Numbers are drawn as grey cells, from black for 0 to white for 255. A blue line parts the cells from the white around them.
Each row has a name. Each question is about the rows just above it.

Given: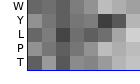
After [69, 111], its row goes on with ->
[95, 111, 166, 208]
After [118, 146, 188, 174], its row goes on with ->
[188]

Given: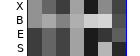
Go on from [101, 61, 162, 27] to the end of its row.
[138, 67]
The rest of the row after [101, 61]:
[162, 27, 138, 67]

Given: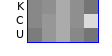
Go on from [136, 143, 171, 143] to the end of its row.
[117]
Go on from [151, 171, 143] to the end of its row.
[219]
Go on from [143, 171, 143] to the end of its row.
[117]
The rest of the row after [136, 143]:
[171, 143, 117]
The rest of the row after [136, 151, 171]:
[143, 219]
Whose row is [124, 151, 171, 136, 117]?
U

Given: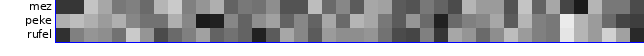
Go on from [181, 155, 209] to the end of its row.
[161, 41]
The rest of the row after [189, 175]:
[155, 175, 135, 114, 114, 175, 135, 27, 33, 135, 99, 142, 161, 99, 135, 99, 167, 106, 181, 167, 120, 91, 149, 106, 33, 106, 128, 135, 167, 91, 181, 128, 120, 235, 181, 155, 106, 69, 62]
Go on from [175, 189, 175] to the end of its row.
[155, 175, 135, 114, 114, 175, 135, 27, 33, 135, 99, 142, 161, 99, 135, 99, 167, 106, 181, 167, 120, 91, 149, 106, 33, 106, 128, 135, 167, 91, 181, 128, 120, 235, 181, 155, 106, 69, 62]
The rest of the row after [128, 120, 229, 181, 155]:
[209, 161, 41]

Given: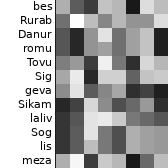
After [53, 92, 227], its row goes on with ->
[120, 79, 175, 160, 153]
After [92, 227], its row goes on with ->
[120, 79, 175, 160, 153]
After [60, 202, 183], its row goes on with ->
[25, 105, 189]

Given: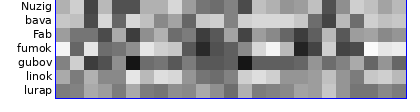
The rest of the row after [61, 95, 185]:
[88, 157, 163, 137, 149]
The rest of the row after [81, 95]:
[137, 215, 244, 185, 35, 68, 207, 68, 75, 250, 230, 236]
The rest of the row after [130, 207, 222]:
[207, 149, 149, 157, 192, 149, 124, 199, 207, 185]
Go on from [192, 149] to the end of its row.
[124, 199, 207, 185]
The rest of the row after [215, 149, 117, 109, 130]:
[207, 222, 207, 149, 149, 157, 192, 149, 124, 199, 207, 185]
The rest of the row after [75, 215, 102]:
[215, 192, 137, 163, 102, 199, 207, 130, 207, 215, 215, 215, 199, 109, 68, 185, 109, 207, 192, 199]
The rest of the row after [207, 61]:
[81, 143, 21, 109, 117, 88, 124, 88, 88, 95, 21, 95, 95, 95, 102, 149, 109, 130, 170, 102, 149, 102]

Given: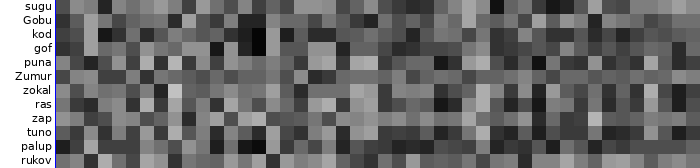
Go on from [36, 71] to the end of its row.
[58, 78, 78, 78, 78, 99]
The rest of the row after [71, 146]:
[146, 139, 71, 99, 139, 78, 58, 43, 50, 99, 132, 165, 139, 17, 99, 118, 58, 23, 36, 86, 159, 78, 71, 126, 126, 139, 159, 139]
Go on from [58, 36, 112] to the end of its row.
[78, 99, 71, 126, 105, 165, 105, 92, 118, 71, 159, 92, 146, 126, 36, 132, 118, 105, 71, 86, 112, 112]
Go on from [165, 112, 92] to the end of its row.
[112, 146, 43, 105, 58, 64, 181, 92, 86, 99, 126, 118, 126, 92]
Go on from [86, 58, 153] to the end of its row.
[86, 30, 78]
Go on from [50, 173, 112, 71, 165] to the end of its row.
[146, 50, 118, 105, 99, 153, 118, 159, 50, 153, 126, 139, 165, 99, 71, 50, 112, 78, 153, 92, 99, 92, 118, 71, 118, 126, 43, 132, 132, 165, 126, 99, 153, 159, 132, 92, 126, 139, 118]
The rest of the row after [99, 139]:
[78, 58, 43, 50, 99, 132, 165, 139, 17, 99, 118, 58, 23, 36, 86, 159, 78, 71, 126, 126, 139, 159, 139]

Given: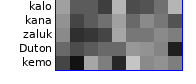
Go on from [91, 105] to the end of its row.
[105, 152, 146, 132, 31]
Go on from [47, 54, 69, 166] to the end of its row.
[119, 119, 138, 126]

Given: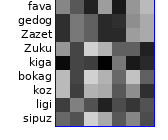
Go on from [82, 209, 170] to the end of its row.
[88, 134, 76]
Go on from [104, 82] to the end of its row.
[209, 170, 88, 134, 76]
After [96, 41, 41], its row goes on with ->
[157, 170]
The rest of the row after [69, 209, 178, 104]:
[194, 96]
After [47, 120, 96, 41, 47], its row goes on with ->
[142, 170]

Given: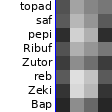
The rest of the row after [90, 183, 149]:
[90]
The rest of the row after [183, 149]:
[90]
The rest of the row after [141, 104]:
[38]
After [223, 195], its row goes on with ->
[90]
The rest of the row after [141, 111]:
[60]

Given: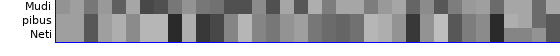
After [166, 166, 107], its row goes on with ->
[166]
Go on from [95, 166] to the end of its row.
[72, 80, 119, 147, 119, 113, 80, 80, 139, 80, 166, 87, 174, 125, 166, 166, 125, 153, 166, 101, 139, 87, 125, 153, 159, 107, 166, 166, 107, 166]

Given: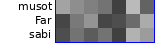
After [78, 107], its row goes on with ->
[171]
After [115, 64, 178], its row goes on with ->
[156]

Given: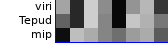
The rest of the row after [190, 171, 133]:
[111, 156, 171, 91]
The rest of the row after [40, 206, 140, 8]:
[148, 183, 54]

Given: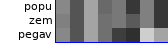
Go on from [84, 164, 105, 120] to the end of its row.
[55, 128, 55]
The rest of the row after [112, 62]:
[47, 206, 164]
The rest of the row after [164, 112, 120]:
[90, 128, 55]
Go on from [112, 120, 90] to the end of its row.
[128, 55]
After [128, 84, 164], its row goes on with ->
[112, 120, 90, 128, 55]

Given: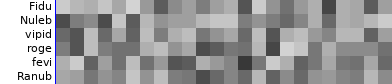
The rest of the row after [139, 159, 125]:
[159, 175, 84, 203, 147, 113, 153, 175, 70, 175, 167, 92, 159]
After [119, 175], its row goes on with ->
[139, 139, 139, 113]
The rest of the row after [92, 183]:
[147, 159, 159, 183, 197, 197, 125, 147, 125, 105, 133, 175, 105, 175, 167, 183, 203]
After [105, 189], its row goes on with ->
[84, 175, 189, 153, 133, 183, 183, 98, 159]

